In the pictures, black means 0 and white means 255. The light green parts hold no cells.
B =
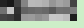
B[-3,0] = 34
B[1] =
[113, 198, 49, 98, 105, 109, 104, 89, 112, 110, 124]
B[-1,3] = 152
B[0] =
[34, 24, 65, 132, 185, 183, 176, 150, 164, 155, 67]
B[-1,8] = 197
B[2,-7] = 155
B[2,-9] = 43

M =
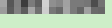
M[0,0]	165
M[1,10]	122
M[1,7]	119
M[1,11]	101
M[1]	[155, 92, 130, 93, 165, 112, 206, 119, 104, 164, 122, 101, 160, 106, 103]
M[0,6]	210
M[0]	[165, 87, 128, 60, 123, 95, 210, 143, 134, 161, 122, 122, 118, 77, 114]

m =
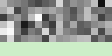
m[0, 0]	187
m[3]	[193, 232, 121, 26, 72, 167, 100, 61, 193, 107, 167, 93, 107, 138, 152, 179]
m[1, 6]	152
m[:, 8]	[213, 145, 171, 193, 185, 148]
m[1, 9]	121
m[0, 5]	71
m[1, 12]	189
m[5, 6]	69
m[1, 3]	113
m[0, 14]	17
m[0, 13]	190
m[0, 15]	209
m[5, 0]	127
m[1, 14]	119
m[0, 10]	146
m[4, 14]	73
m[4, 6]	214
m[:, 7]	[107, 166, 118, 61, 84, 188]
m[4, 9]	134
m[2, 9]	123
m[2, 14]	66
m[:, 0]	[187, 168, 61, 193, 236, 127]
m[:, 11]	[132, 129, 139, 93, 93, 187]
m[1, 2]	70
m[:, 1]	[141, 201, 129, 232, 249, 215]
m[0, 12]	147
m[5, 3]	137

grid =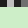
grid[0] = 28
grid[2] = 35
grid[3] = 111

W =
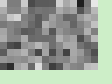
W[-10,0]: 209
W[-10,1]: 125
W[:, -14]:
[209, 172, 150, 121, 165, 172, 121, 92, 150, 77]
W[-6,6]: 153
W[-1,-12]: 161
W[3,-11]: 134
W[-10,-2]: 119
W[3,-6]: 137
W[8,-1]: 98
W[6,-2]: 97
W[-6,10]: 123
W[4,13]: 127
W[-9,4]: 106
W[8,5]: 174
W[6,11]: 115
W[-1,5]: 220
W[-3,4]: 126
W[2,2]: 212
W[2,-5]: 102
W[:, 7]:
[93, 117, 160, 154, 87, 111, 111, 75, 124, 62]
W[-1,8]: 86
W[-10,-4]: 191
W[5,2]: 132
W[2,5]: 91
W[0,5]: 91
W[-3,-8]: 164
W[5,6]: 108
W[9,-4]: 135
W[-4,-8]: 158
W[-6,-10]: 96

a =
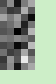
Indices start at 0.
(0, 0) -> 76
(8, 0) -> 56
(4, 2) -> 1
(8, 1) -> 148
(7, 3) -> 168
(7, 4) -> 85
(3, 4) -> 116
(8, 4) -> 134
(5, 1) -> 115
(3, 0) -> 94
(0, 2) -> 20
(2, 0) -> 164
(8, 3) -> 233
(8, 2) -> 86
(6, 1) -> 87
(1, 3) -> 174

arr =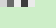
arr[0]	212
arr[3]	60
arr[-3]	236

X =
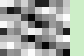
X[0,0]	241
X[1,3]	153
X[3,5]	17
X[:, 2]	[156, 50, 186, 162, 129, 183, 197, 141]
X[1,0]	124
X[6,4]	197
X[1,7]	223
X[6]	[220, 252, 197, 173, 197, 93, 7, 92, 147, 145]
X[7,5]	202
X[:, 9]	[195, 208, 253, 209, 28, 253, 145, 9]
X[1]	[124, 22, 50, 153, 129, 205, 247, 223, 161, 208]
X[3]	[249, 216, 162, 206, 114, 17, 60, 154, 133, 209]
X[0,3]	208
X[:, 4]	[138, 129, 5, 114, 244, 5, 197, 252]
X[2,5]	111
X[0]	[241, 234, 156, 208, 138, 31, 33, 151, 127, 195]
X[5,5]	116
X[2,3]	76
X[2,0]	182

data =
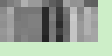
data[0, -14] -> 111
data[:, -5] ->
[163, 118, 107, 101, 101, 107]
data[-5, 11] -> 132
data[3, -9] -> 128
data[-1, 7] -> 121
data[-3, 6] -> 41
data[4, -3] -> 153
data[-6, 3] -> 176
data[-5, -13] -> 170
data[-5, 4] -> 118
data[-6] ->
[111, 126, 137, 176, 154, 154, 116, 94, 80, 163, 146, 148, 98, 95]
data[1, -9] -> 118
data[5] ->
[147, 159, 118, 132, 122, 122, 34, 121, 43, 107, 196, 150, 162, 165]
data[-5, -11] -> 118
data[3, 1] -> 159
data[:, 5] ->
[154, 118, 128, 128, 125, 122]
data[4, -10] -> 125
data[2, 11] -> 145
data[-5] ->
[138, 170, 116, 118, 118, 118, 41, 116, 59, 118, 185, 132, 183, 152]
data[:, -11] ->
[176, 118, 123, 123, 127, 132]
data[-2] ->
[151, 164, 124, 127, 125, 125, 41, 119, 64, 101, 196, 153, 176, 165]

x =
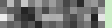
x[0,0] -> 99
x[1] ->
[126, 94, 87, 36, 57, 123, 72, 125, 111, 87, 143, 118, 119, 89, 168]
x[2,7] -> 172
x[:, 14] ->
[105, 168, 228, 121]
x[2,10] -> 76
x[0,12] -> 139
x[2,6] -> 177
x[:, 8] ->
[118, 111, 175, 116]
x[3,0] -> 123
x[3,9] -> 84
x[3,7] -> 92
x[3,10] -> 60
